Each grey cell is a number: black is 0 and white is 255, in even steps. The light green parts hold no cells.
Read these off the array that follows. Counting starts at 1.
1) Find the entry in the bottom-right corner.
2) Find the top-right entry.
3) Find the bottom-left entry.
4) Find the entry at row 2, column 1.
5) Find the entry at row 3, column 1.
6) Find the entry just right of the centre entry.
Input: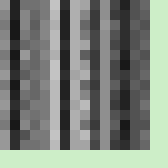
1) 103
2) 103
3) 152
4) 134
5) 122
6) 175

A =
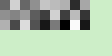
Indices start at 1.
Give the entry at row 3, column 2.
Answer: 73
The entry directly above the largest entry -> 187
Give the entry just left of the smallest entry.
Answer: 122
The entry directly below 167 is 53
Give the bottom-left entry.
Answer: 177
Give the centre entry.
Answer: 62
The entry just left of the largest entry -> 1
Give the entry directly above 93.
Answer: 144
